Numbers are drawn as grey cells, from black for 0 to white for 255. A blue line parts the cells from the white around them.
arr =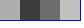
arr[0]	174
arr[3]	193
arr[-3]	60

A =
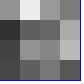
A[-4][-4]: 148
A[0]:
[148, 238, 153, 124]
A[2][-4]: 67
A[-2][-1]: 186

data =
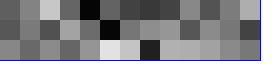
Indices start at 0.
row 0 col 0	95
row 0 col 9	136
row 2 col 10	162
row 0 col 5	99
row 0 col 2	199
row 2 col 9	174
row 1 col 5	6
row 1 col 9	86
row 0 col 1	131
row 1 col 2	81

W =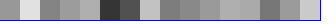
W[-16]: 152
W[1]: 225
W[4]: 175
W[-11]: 53
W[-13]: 156
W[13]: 119

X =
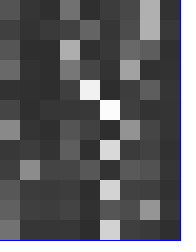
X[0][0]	84
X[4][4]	241
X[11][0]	114
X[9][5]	211
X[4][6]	61
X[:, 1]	[53, 51, 46, 50, 48, 47, 52, 61, 140, 60, 63, 54]
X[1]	[64, 51, 58, 65, 100, 54, 76, 176, 56]
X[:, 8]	[50, 56, 48, 50, 53, 52, 52, 49, 53, 49, 54, 47]
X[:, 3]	[113, 65, 174, 119, 63, 55, 84, 94, 69, 61, 67, 55]
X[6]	[137, 52, 47, 84, 65, 46, 147, 69, 52]
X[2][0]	85
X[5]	[69, 47, 54, 55, 56, 252, 63, 51, 52]
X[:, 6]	[72, 76, 104, 162, 61, 63, 147, 59, 89, 65, 76, 63]
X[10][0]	96
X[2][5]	56
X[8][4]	87
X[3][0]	105
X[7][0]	56
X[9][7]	63
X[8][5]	50

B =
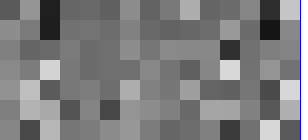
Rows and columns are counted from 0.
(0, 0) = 90
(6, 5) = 139
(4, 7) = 129
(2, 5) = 111
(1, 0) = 141
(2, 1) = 101
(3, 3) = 120
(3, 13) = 148
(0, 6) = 141
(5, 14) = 175
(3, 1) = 124
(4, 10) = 100
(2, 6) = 141
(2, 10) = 136
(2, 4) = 108
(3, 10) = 134
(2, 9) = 136
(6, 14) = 89
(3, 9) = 96
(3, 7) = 136
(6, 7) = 124
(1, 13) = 21
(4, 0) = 146
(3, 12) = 114
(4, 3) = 120
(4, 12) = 118
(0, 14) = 197
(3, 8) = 115
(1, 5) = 109
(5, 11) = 164

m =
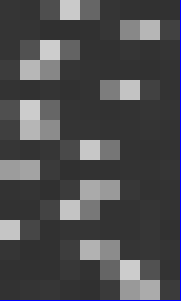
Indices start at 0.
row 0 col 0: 53
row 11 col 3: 52
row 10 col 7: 53
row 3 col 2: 135
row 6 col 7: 52
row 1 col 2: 48
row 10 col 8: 51
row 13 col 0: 49
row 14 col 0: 50
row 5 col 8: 52
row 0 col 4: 102
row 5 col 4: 51
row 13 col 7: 81
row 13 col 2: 49
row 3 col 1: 183
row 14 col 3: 50
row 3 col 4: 51
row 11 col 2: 49
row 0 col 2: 78
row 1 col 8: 65
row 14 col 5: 58
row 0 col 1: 51
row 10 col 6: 51
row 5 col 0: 79
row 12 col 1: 48
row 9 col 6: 55
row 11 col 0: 197
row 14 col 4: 48
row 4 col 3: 49
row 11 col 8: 49
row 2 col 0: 52
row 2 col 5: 49
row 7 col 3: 73
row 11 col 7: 54
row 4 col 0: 51

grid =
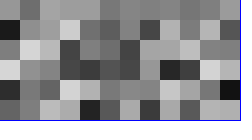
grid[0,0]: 151
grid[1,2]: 158
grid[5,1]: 126
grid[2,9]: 190
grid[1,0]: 26
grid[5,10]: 180
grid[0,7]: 128
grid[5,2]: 187
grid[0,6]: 133
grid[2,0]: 126
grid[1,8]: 178
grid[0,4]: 157
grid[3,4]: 60
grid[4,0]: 45
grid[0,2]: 164
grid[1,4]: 112
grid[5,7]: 59
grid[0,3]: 157
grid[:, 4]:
[157, 112, 127, 60, 178, 35]
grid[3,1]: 145
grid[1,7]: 70
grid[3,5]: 83
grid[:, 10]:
[127, 181, 130, 211, 119, 180]

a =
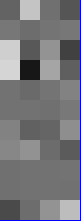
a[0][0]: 99
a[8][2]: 114
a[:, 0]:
[99, 119, 207, 213, 114, 114, 130, 135, 112, 112, 74]
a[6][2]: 101
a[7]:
[135, 146, 108, 91]
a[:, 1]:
[196, 109, 88, 23, 106, 114, 97, 146, 114, 114, 109]
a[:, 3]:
[85, 119, 65, 95, 130, 120, 142, 91, 115, 113, 189]
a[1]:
[119, 109, 116, 119]
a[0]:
[99, 196, 112, 85]

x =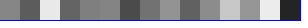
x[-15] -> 134
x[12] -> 150
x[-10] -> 132
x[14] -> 36
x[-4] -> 200

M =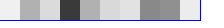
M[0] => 240
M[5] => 217
